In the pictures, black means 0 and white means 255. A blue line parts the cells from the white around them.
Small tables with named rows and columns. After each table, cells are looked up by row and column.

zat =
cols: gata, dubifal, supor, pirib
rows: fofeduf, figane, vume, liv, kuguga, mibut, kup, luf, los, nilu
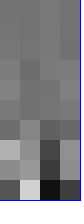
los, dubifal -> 153
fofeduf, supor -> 121
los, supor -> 59
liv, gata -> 125
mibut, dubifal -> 113
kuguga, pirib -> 128
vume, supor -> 121
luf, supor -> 69
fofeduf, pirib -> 114
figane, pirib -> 115
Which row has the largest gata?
luf

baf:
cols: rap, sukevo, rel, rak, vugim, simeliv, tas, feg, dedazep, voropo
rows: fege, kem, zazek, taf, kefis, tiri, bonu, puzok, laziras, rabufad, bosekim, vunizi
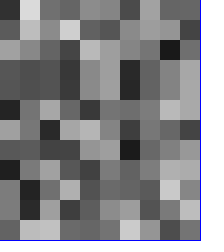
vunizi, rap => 99
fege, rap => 49
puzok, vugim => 149
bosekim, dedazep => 122
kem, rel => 139
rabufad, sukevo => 35
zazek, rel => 100
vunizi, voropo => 116
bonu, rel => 41
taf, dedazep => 131
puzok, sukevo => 91
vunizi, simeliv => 115
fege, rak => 101
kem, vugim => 97
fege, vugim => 140
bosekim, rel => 159
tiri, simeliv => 116
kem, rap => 91
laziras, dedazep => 176

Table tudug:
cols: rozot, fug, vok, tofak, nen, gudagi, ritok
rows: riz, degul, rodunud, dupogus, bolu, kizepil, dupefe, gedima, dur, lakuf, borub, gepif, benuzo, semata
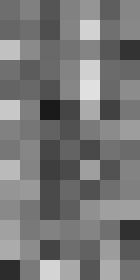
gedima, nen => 73
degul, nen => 210
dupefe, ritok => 157
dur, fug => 132
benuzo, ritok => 88
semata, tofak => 169
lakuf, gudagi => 111
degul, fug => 110
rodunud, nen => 132
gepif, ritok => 48
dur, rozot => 186
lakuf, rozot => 149
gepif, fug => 121
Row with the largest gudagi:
semata

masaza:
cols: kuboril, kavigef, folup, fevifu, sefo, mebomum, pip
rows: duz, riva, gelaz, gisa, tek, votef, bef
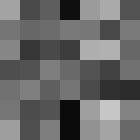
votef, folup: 83
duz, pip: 83
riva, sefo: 119
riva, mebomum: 73
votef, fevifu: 11
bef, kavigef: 79
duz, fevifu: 15
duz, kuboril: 163
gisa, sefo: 83
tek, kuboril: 113
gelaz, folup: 73
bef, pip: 104
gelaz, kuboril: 134
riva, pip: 122
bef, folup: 126
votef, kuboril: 118
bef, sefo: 146

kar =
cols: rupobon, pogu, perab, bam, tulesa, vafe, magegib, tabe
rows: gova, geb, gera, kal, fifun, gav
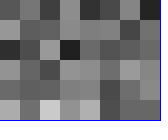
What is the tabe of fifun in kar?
137
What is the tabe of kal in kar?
134
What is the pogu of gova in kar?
118
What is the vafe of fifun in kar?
74
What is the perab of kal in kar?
75
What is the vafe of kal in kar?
110
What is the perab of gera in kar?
153
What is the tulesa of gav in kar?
176
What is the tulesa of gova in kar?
50
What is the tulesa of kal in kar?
141
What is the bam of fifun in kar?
127
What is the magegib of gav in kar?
103
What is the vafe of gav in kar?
78
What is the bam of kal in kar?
147

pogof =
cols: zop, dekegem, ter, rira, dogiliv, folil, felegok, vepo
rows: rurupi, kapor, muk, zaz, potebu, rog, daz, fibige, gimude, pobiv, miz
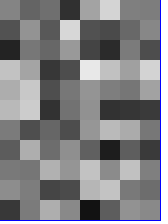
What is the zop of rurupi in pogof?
132
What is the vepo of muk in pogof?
77
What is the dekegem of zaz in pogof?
164
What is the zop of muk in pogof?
35
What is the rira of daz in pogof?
77
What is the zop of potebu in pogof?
173
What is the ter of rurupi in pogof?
111
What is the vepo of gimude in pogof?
127
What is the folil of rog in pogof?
50
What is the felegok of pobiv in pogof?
121
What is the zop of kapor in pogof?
82
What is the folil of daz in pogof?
186
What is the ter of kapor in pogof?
88
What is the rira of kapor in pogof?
215
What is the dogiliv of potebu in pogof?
148
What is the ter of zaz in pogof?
55

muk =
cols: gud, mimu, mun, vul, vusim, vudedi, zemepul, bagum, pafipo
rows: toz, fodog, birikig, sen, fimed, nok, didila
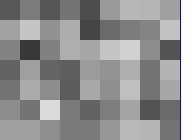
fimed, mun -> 141
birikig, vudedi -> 197
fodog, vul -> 172
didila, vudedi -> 151
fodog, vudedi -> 106
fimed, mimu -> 171
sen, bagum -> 115
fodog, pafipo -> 194
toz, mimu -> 123
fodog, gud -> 162
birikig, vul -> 174
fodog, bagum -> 132
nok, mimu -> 116
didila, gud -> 160

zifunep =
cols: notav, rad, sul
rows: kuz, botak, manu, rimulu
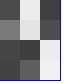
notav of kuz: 75
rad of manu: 63
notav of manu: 69
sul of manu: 236
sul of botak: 77
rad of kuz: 236
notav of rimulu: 67

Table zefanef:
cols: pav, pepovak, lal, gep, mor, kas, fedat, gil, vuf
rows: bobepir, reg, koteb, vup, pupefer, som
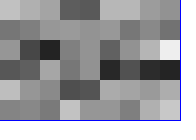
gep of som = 194
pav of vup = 87
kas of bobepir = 183
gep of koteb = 128
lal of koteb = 35
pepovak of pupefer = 150
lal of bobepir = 164
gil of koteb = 181
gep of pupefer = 79
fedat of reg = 119
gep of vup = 119
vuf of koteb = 238
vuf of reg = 114
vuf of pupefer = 173
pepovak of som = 136
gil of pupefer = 154
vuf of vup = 36
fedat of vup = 81

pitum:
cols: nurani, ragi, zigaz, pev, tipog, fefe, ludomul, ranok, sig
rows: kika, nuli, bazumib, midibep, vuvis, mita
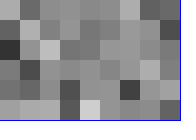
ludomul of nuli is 153
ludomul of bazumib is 152
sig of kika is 105
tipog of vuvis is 146
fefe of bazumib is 150
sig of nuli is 78
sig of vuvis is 161
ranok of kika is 97
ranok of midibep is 173
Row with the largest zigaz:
bazumib

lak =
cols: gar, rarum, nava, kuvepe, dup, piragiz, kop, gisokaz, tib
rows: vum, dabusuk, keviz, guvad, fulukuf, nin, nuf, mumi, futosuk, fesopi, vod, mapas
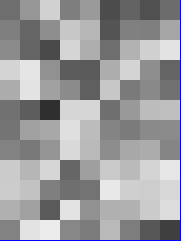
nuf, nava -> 168
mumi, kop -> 168
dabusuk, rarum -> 102
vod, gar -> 176
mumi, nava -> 149
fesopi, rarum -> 194
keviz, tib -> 227
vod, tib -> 220
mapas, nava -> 236
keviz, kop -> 178
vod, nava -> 90
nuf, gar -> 116
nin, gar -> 113
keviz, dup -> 174
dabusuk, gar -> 127
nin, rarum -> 93
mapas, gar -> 130
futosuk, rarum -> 182

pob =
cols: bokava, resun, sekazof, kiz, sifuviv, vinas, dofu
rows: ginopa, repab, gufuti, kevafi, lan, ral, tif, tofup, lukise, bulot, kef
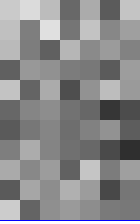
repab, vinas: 135
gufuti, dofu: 130
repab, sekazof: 224
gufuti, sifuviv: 138
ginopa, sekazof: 188
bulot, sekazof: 141

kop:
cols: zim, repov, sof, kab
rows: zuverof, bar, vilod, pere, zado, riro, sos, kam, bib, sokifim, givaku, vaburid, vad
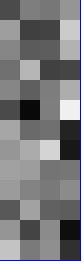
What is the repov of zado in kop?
95
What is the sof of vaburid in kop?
139
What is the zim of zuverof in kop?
75
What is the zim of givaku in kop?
88
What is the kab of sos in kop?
35
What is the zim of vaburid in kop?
149
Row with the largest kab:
riro

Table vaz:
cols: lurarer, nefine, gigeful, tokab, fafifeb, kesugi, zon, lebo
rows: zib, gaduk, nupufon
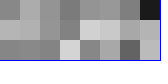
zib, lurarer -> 136
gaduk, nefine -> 177
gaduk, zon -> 168
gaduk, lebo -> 180
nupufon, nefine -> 137
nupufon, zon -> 99
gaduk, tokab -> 130
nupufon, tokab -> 212
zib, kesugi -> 152
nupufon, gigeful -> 132

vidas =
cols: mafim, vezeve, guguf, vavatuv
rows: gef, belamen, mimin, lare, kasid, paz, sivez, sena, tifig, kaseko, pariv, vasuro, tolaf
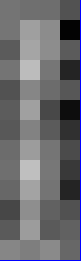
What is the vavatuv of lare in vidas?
36
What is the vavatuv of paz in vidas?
13
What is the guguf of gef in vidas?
110
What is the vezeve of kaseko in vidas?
163
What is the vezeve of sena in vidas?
156
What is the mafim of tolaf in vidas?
134
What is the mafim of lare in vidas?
116
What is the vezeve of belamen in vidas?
159
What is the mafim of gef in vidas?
116
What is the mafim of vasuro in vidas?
90
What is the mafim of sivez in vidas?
88
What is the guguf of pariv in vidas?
97
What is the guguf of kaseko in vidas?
116
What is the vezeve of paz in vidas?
160
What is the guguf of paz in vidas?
72
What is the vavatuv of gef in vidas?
82
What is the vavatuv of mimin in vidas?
91

